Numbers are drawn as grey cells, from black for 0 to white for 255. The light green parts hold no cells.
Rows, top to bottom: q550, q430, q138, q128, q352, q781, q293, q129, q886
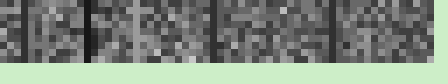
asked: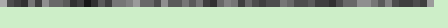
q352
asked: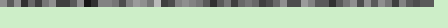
q129

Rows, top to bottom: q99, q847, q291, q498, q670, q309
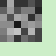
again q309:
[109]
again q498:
[140]
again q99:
[51]
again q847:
[125]
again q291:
[156]

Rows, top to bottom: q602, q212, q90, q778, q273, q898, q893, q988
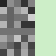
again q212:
[182]
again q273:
[115]
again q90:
[115]
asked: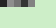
q602
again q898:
[167]
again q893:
[68]

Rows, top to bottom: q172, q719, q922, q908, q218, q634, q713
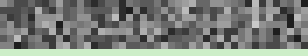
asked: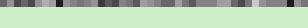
q908
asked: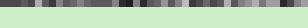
q719

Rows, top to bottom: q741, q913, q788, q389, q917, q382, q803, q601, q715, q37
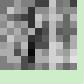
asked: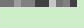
q741
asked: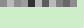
q389
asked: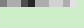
q715
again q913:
[141]
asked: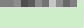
q37

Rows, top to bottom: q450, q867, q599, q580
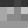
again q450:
[52]
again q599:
[138]
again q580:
[152]
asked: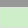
q580
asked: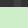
q450

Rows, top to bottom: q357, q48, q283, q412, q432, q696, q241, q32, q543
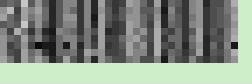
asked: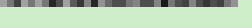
q543
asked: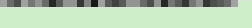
q283
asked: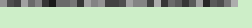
q32

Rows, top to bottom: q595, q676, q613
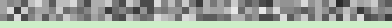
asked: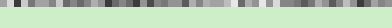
q676
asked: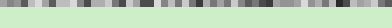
q595

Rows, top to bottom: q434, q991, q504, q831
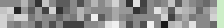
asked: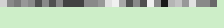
q831
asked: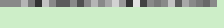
q434
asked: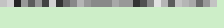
q991

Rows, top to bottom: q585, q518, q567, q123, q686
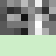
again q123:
[118]
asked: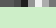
q686
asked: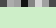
q567
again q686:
[88]
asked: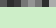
q518

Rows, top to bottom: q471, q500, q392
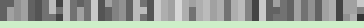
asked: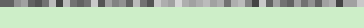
q471
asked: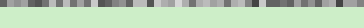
q500
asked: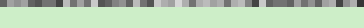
q392

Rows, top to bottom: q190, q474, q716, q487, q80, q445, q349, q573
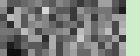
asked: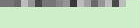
q80
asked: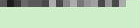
q349
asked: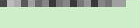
q716

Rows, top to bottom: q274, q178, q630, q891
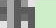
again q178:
[92]
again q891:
[92]
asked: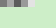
q274
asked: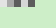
q891
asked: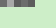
q630

